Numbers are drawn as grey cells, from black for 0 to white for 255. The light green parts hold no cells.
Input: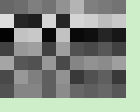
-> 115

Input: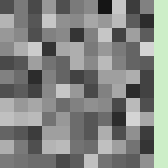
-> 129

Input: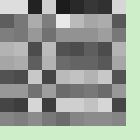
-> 214

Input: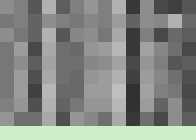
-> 86

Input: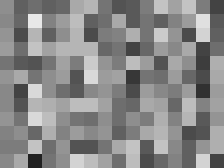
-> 67

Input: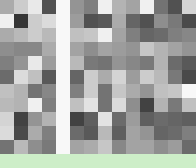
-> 212

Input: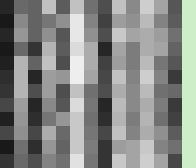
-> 86

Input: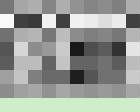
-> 174
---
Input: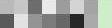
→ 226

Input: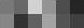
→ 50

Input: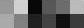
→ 129

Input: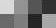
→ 126

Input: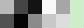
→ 5

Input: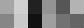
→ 201

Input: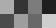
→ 158

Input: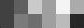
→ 123

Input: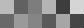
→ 154
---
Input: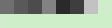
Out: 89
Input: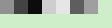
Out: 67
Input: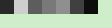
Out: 206
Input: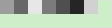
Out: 103
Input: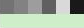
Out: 130
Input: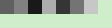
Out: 129
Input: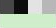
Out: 12
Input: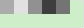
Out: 225
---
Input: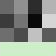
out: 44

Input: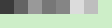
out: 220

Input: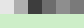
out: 142

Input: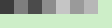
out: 154

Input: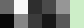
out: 74

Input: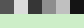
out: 192
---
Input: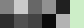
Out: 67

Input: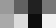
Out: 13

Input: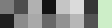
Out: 169

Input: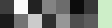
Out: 203

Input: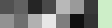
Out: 177

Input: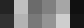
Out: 121
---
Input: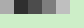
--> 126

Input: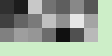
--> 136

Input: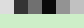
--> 147

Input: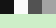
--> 82

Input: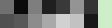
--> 148

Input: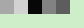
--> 130

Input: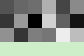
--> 69

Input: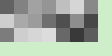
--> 214
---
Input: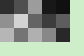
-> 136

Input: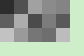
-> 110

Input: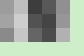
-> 76

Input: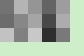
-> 46

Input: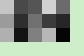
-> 183

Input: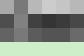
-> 84
